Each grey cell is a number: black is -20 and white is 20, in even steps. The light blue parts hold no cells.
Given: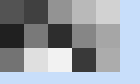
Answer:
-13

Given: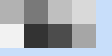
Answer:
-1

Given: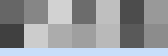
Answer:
10

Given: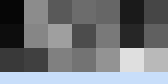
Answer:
-1

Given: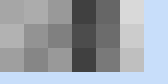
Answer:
-8

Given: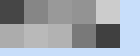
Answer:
4
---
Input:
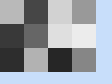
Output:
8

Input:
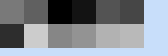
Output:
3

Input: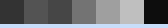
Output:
5

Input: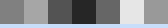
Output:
-4

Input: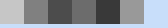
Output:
-3

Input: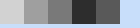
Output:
-1
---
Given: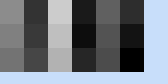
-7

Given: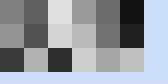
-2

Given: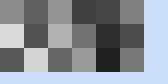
-13

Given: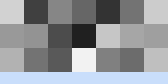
6

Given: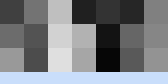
-4

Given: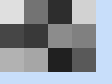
2

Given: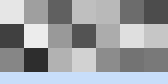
15

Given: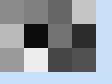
-2
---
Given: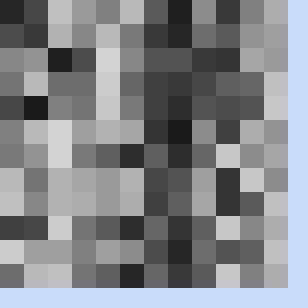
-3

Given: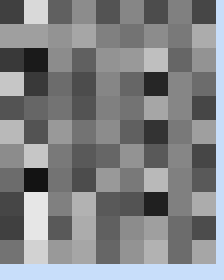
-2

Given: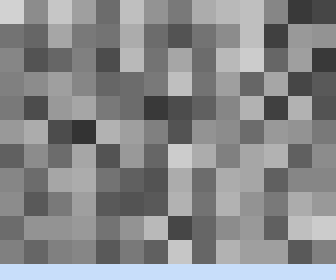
0

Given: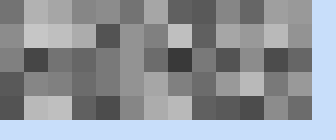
-7

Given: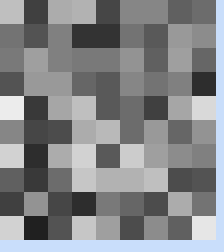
13

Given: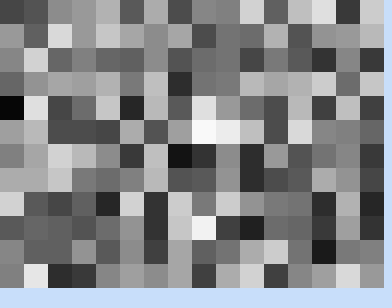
0

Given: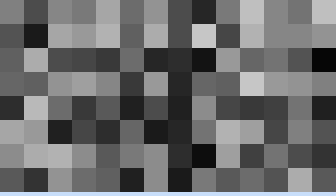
-6

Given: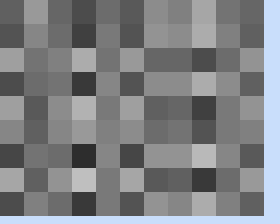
-8

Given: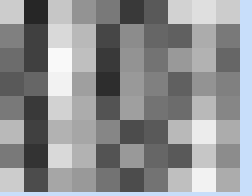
12
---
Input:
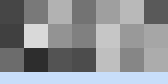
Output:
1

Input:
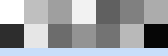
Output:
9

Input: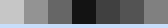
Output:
-7

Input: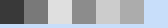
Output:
12

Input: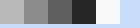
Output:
-14

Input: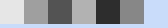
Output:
-13
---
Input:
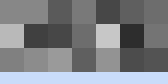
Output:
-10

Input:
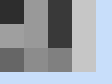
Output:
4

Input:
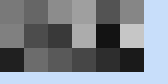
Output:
-8

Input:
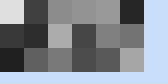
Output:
-13

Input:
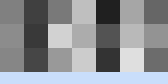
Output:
-11

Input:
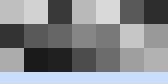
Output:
-6

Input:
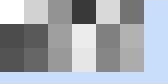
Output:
-6
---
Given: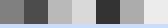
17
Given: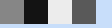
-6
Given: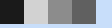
-5
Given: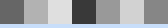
1
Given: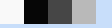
9
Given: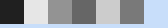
-1
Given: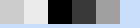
5
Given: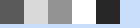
-14
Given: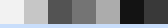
-11
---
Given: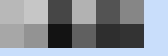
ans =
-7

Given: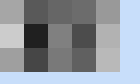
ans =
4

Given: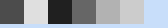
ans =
8

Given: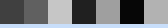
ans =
5

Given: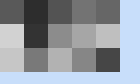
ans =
-4

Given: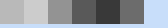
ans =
-11
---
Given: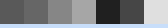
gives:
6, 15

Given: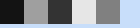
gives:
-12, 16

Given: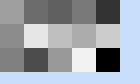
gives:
10, 18

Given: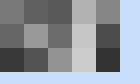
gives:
-3, 12

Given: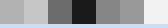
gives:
-16, 18

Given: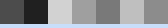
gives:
5, 13

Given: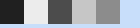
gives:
-8, 17

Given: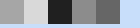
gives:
-15, 14

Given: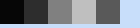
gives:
0, 10
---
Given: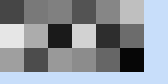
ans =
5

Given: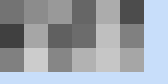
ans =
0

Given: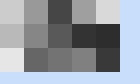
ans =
16

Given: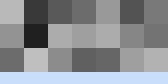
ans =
-3

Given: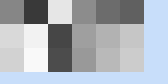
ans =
13

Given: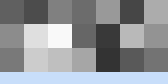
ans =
-1

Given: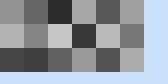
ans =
-9
